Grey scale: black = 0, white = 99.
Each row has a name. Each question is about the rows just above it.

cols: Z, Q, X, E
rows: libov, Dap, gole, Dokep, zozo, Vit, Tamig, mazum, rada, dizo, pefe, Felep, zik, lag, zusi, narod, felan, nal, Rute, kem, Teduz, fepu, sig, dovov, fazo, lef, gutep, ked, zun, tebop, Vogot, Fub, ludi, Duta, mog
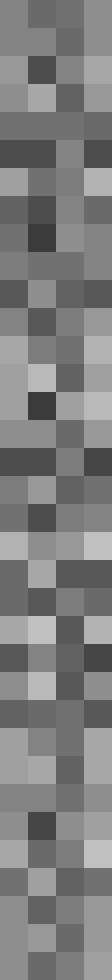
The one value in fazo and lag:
[72]
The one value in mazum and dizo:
[51]
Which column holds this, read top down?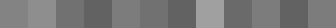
X
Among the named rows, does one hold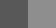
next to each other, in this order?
yes
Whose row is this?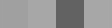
ked
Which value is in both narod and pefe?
[55]

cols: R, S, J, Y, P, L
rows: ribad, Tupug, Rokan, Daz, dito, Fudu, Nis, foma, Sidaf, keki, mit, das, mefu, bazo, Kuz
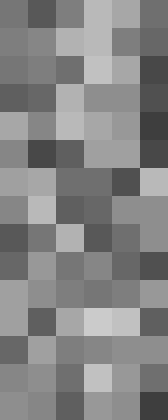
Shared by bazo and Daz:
[55]
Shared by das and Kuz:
[37]
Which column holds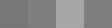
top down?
J
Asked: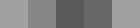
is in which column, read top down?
R

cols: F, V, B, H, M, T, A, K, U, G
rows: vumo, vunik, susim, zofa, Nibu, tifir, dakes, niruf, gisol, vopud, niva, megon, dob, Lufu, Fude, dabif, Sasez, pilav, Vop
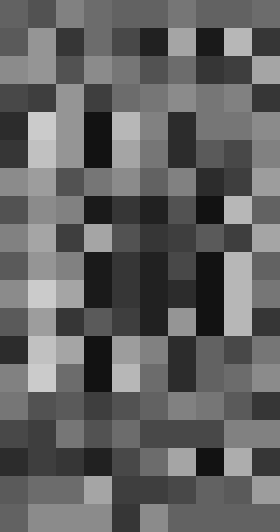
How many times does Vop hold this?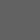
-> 5
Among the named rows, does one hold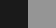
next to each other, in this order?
no
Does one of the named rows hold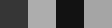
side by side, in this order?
no

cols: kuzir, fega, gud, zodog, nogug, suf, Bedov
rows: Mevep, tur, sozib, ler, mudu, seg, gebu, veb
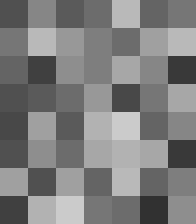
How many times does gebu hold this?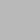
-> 1
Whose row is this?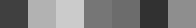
veb
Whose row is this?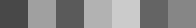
mudu
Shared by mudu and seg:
[69]

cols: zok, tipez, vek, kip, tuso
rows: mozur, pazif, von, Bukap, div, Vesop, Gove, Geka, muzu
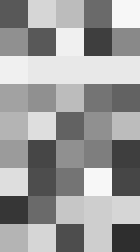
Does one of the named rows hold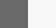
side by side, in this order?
yes
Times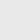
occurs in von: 4
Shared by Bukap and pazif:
[56]

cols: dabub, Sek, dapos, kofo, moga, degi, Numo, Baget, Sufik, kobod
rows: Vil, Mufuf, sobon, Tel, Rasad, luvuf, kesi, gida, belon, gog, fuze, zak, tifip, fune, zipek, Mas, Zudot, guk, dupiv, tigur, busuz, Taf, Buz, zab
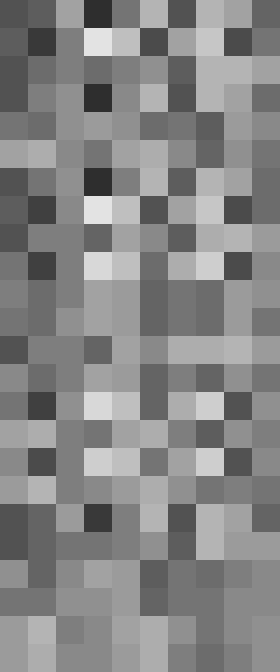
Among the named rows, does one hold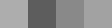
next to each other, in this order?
no
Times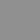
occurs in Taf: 2
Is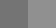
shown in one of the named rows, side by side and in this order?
yes

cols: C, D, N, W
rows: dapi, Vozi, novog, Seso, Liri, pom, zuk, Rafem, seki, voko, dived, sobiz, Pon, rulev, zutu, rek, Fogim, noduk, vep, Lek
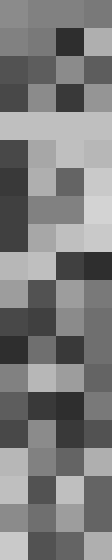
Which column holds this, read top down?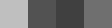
D
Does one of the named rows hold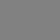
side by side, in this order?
yes
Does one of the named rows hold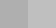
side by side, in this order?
no
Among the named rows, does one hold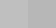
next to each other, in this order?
yes
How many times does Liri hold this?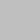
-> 4
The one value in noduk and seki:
[74]

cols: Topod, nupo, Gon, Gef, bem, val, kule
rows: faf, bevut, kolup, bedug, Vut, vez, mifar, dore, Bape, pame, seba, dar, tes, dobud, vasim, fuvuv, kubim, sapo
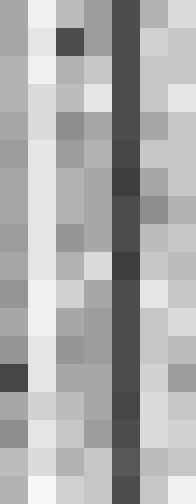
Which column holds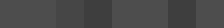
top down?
bem
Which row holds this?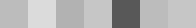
kubim
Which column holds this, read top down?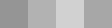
Gon
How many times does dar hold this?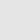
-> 0
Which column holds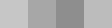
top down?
val
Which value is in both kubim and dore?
[69]
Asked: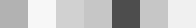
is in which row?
sapo

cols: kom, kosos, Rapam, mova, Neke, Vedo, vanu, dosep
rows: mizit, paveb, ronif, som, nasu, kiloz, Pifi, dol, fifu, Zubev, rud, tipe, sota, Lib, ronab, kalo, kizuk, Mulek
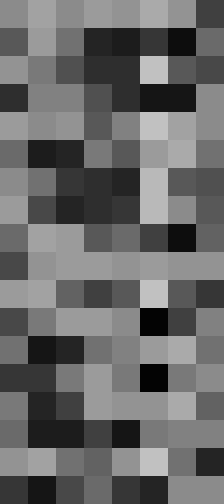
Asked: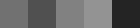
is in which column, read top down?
Rapam
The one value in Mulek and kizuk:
[14]
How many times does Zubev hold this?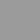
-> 3
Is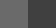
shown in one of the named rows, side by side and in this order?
yes
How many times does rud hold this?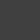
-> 1
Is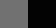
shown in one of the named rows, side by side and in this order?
no
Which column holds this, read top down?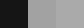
vanu

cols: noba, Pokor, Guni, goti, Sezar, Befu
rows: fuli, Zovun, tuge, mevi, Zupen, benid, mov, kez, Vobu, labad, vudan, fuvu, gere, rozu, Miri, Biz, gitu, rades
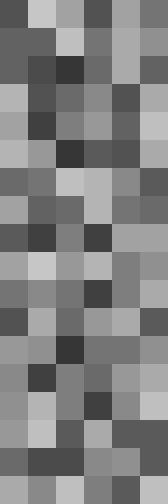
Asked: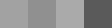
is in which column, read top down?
Befu
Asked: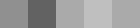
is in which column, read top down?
Befu
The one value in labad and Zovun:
[56]

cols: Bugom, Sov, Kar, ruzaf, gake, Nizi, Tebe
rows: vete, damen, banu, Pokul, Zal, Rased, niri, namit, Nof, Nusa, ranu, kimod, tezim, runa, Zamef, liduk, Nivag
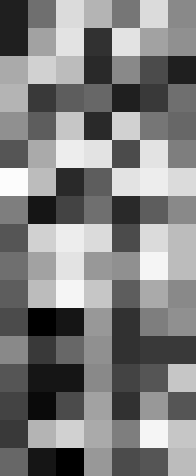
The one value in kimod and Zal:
[56]
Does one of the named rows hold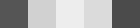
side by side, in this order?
yes
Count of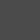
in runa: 0

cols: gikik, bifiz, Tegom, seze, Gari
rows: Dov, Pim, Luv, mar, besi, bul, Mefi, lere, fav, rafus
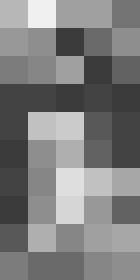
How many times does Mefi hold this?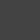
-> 1
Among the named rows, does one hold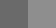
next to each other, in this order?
yes
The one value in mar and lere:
[23]
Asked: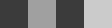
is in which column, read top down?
Tegom
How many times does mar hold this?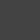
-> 3
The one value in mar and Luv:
[23]

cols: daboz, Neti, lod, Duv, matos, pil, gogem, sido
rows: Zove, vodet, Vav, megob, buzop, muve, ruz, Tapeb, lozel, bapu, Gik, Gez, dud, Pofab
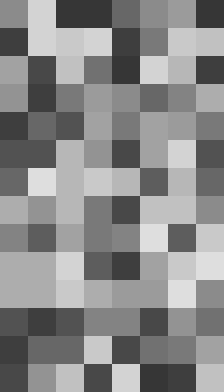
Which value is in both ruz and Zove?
[40]
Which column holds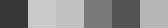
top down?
lod
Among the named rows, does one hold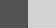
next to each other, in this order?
no
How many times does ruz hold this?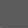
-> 1
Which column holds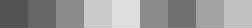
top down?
sido
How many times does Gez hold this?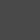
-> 1
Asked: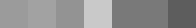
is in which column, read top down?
Duv

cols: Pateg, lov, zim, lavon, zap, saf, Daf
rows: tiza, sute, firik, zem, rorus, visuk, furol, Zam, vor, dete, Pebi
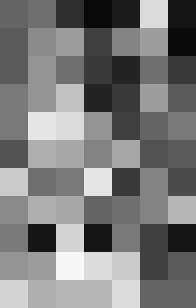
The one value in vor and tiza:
[8]
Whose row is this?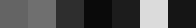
tiza
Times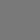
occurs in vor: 2
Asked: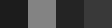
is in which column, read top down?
zap
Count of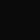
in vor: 0

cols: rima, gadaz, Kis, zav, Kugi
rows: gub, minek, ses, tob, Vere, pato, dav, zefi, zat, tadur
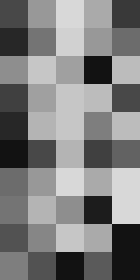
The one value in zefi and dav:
[84]
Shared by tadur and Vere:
[49]
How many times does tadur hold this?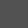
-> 1
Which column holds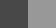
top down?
gadaz

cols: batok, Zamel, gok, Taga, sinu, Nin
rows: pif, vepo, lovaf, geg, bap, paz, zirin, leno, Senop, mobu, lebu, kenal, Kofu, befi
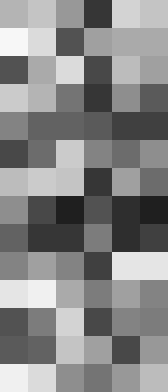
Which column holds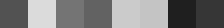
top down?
gok
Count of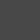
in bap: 0
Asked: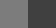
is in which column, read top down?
Taga

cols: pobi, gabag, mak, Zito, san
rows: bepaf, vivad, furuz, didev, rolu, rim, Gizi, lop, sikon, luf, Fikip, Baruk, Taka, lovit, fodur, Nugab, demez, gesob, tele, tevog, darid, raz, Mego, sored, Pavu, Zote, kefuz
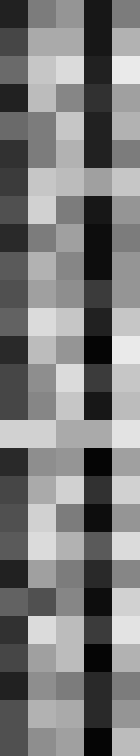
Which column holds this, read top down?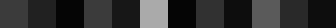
Zito
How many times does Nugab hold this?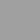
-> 0
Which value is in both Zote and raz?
[31]

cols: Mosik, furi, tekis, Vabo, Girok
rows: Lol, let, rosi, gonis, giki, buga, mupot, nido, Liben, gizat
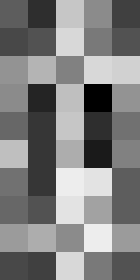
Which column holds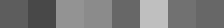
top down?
Mosik
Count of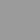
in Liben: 2

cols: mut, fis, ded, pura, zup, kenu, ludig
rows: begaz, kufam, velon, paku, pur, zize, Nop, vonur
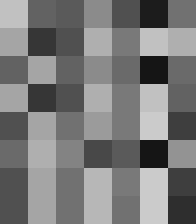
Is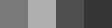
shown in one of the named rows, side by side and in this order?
no
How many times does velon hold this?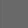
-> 2

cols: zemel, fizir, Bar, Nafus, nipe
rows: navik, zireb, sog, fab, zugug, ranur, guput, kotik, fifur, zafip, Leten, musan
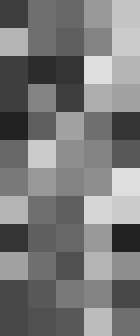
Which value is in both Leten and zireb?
[51]
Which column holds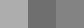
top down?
Nafus
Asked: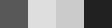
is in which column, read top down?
nipe

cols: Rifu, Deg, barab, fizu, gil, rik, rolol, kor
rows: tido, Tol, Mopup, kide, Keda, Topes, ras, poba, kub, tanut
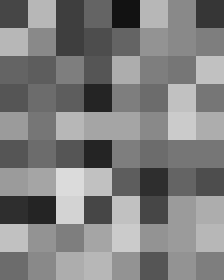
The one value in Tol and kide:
[49]
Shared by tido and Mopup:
[39]
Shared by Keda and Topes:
[46]
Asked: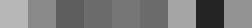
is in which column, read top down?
Deg

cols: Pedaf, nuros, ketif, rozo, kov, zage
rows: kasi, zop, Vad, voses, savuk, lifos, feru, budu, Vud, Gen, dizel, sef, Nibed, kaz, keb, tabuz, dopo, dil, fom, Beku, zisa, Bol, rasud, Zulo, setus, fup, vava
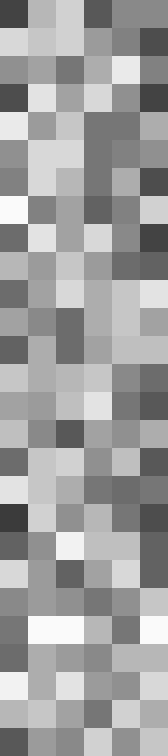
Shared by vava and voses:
[56]
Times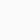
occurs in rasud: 3
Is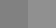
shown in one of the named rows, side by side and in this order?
yes
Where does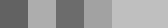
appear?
Nibed
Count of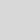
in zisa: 2
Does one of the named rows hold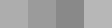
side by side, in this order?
yes

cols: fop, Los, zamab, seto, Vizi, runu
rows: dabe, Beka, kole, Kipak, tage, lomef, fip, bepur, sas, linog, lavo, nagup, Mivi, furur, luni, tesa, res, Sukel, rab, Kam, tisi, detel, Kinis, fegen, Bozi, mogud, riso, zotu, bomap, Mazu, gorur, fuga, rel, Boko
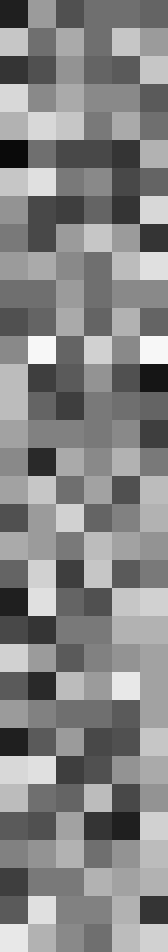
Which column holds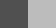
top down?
seto
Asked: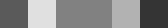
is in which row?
rel
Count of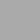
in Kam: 1
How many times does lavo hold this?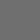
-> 3
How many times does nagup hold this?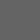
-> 3

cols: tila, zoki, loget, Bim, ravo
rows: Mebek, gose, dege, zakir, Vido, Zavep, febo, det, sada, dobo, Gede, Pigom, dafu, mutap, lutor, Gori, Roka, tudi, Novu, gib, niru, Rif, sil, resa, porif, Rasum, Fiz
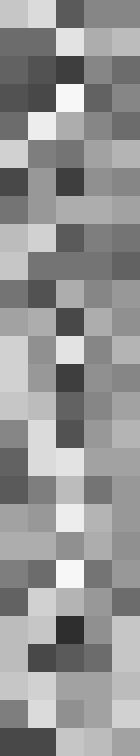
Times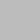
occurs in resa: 1
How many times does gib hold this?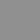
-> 2
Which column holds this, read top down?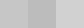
ravo
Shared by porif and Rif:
[81]

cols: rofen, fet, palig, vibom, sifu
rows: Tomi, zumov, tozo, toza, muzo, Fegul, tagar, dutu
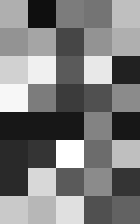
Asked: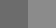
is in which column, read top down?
vibom
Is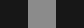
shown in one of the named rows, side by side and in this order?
no
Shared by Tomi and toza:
[48]
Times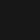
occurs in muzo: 4
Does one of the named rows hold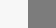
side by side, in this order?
yes
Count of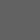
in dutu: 1

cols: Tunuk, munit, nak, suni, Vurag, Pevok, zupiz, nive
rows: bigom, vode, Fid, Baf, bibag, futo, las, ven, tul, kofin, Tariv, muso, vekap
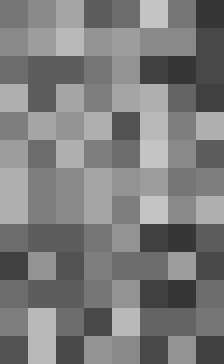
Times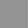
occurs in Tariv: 1
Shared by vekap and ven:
[53]
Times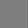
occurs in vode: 0
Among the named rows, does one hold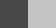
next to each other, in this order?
no
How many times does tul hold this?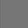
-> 1

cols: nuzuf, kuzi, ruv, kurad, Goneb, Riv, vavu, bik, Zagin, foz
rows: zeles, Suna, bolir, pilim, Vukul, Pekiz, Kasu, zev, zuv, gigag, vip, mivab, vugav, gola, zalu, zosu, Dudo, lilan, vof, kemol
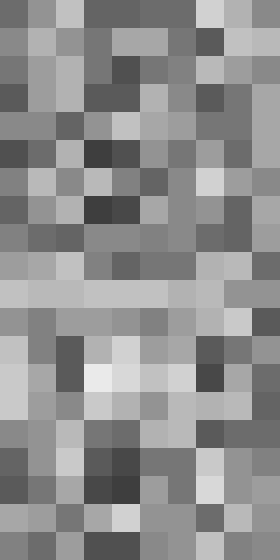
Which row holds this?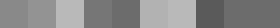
zosu
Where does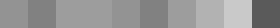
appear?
mivab
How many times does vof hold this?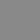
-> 0
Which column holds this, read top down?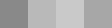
ruv
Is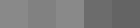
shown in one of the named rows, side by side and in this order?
yes
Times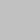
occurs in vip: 4

